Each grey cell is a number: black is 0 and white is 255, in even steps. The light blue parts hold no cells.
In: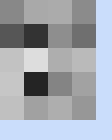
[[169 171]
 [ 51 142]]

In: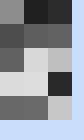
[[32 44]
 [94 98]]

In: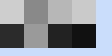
[[137 183]
 [154  34]]

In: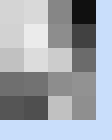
[[217 134]
 [235 141]]

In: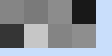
[[122 140]
 [198 132]]

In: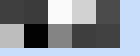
[[ 59 250]
 [  2 132]]

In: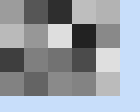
[[ 86  46]
 [151 222]]

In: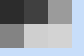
[[ 64 155]
 [207 211]]
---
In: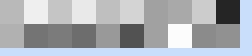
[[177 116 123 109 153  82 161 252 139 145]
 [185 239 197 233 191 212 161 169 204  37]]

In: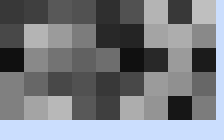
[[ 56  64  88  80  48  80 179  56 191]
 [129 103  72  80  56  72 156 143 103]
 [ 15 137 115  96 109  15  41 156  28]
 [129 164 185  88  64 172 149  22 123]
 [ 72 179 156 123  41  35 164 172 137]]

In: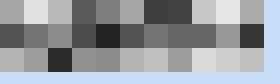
[[ 82 117 139  75  36  82 117 103 103 151  55]
 [179 157  42 145 139 179 192 157 218 206 192]
 [165 224 185  89 125 165  61  67 200 231 171]]

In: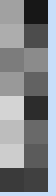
[[161  23]
 [212  44]
 [ 58  64]
 [173  76]
 [205  91]
 [153  98]
 [189 105]
 [124 139]]

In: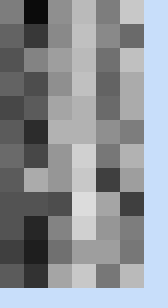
[[125  11 143 186 125 200]
 [ 63  30 112 158 158 119]
 [ 83  38 131 208 150 125]
 [ 91  44 178 178 143 125]
 [ 91  50 165 200 119 186]
 [ 99  56 137 192 137 106]
 [106  71 150 208 119 178]
 [ 99  77 143 192  99 171]
 [ 83  83  77 220 165  63]
 [ 71  91 165 178 106 171]
 [ 83 131 158 186 112 192]
 [ 91 171 150 200  63 158]]

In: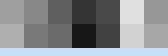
[[175 121 107  23  65 210 167]
 [159 136  95  52  73 224 151]]
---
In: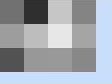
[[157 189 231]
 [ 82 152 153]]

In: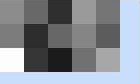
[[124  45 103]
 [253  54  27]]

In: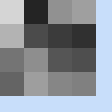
[[179  75  59]
 [116 142  85]]

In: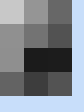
[[144 115  82]
 [143  27  28]]

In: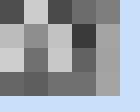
[[187 141 193]
 [205 113 200]]

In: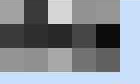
[[ 59  47  41]
 [148 144 168]]

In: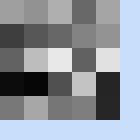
[[ 62  87 103]
 [ 98 189 232]]

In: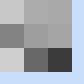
[[131 158 165]
 [207 104  59]]

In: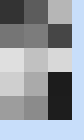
[[117 124  70]
 [223 193 216]]
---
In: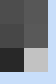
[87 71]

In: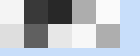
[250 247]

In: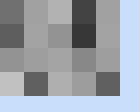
[161  55 164  96]

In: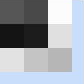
[252  28 226]

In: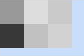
[202 193]

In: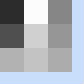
[134 208 178]

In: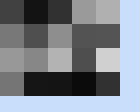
[176  83 179  21]

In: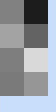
[ 28 163]
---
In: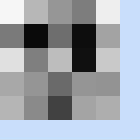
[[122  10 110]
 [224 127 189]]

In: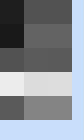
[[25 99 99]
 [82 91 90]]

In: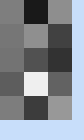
[[118 143  65]
 [115  81  50]]

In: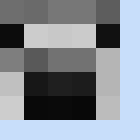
[[ 12 204 200]
 [126  89 114]]

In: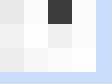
[[241 254 240]
 [237 247 251]]

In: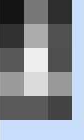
[[ 49 172  80]
 [ 87 238  79]]

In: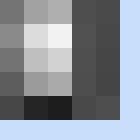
[[138 220 242]
 [115 191 210]]

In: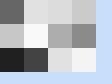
[[199 249 173]
 [ 32  67 225]]
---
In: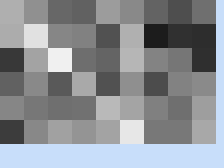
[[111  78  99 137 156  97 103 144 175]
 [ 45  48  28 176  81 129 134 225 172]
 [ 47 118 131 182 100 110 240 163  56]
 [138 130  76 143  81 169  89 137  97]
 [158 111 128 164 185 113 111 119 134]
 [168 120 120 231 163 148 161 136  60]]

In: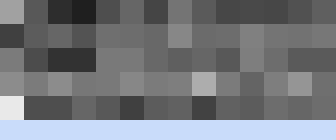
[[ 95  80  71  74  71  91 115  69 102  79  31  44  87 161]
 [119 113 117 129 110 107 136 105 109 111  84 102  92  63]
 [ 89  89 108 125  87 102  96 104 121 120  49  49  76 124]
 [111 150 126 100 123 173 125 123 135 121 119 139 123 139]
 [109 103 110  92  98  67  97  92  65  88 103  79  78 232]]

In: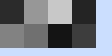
[[ 37 201 151  43]
 [ 58  19 113 130]]

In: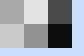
[[ 71 226 169]
 [ 13 147 203]]

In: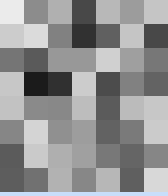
[[197 156 184  72 176 140 235]
 [ 72 197  96  49 129 219 204]
 [119 159 208 152 152  90 117]
 [ 99 129  76 204  48  27 199]
 [199 187  91 189 136 138 194]
 [203 122  98 157 144 212 134]
 [134 101 120 160 175 202  91]
 [216  95 183 135 178 113  93]]

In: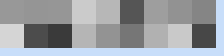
[[133 146 158  85 183 203 150 149 152]
 [ 71 201 177 118 147 181  58  76 213]]
